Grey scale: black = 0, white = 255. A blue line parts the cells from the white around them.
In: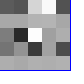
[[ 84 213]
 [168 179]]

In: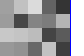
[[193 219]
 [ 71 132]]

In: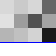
[[202 215]
 [157  81]]

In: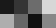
[[ 53 108]
 [103  16]]

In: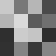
[[120 182]
 [218  91]]

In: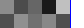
[[ 76 102]
 [144 112]]

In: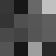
[[ 23 104]
 [ 80  86]]

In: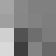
[[136 128]
 [135 130]]

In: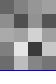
[[130 150]
 [ 79 146]]
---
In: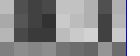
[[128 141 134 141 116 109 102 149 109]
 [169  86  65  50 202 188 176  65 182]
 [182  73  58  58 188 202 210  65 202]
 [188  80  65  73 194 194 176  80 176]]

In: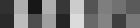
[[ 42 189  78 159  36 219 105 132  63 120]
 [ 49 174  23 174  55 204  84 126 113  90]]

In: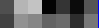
[[ 65 146 134  99 107  45 120]
 [ 79 181 195   3  52  11  85]]

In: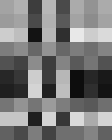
[[ 31  39 212  31 190  13  47  19]
 [ 39  55 205  61 183  13  39  25]
 [ 82  67 140  61 132  89 117  82]
 [ 97  74 125  67 111 111 132  97]
 [117 147 117 155 125  97  89 111]
 [125 140 103 147 103 125 111 132]
 [155 163  74 177  89 163 140 163]
 [163 177  61 183  74 171 147 171]
 [198 198  31 212  55 218 171 212]
 [205 190  19 183  47 232 205 218]]

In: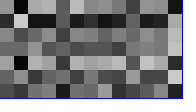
[[ 43 201  20  20  91  27  50  20  35  98  27  35 169]
 [ 76  57 113 127  27 113 105 154  50  70  91 134  35]
 [ 98 141  57  98 113  64 120  76  70 154  70  70 201]
 [105 105 147  84  98  76  84  84  64 120 127 120 193]
 [134  76 105 141  64 134 127  98 127 105 141 120 185]
 [147   6 169 177  91 185 134 141 120  64 147 141  20]
 [161   6 177 161  57 177 161 169 185  84 193 169  43]]

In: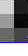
[[105  70]
 [154  10]
 [209  31]]
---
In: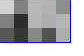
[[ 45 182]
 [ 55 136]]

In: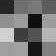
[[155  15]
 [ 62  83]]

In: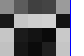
[[198 206]
 [ 27  19]]

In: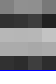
[[ 52  61]
 [182 183]]

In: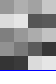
[[229  85]
 [152 172]]

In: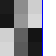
[[151 215]
 [ 96  20]]
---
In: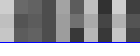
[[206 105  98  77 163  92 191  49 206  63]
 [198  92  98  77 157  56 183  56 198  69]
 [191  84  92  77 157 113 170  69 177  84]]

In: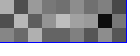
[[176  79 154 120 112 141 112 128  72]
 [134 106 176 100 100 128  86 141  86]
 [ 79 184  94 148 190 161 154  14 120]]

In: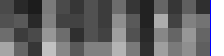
[[166 101  54 193 135  89 129 129 180 122  47 159 122 143  95]
 [109  60  74 151 109  47  81  66 159  81  41 135 101 151 101]
 [ 81  89  41 129  66  66  81  60 143  89  34 173  66 129 115]
 [ 74  41  28 122  74  54  81  60 109  54  34 101  54  95  47]]

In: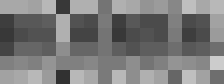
[[168 168 162 184  56 176 176 116 176 168 148 155 135 191 168 184]
 [162 168 184 155  49 184 168 122 184 142 176 162 102 191 162 110]
 [128 135 128 148 128 128 135 122 122 142 116 128 148 142 135 204]
 [ 68 102 102  94 142 102 102 116  94  82  94  94 110  88  94 110]
 [ 62  88  88  94 176  82  75 122  62  88  75  75 128  75  82 162]
 [ 56  75  82  82 176  68  68 116  56  75  82  75 122  62  75 155]]

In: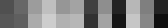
[[ 87  95 171 205 177 183  50 163  21 198 135  15]
 [ 80 103 156 191 150 163  64 142  35 183 127  35]]

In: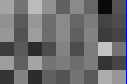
[[165 116 187 145  96 138 102  10  83]
 [157  96 165 116 124 109 124  52  68]
 [151  83 157 109 138  96 131  60  68]
 [145  89 151 109 138 102 124  68  76]
 [ 60  89  44  76 131  76 124 195 116]
 [ 52 131  44  96  83 116  89 172 151]]
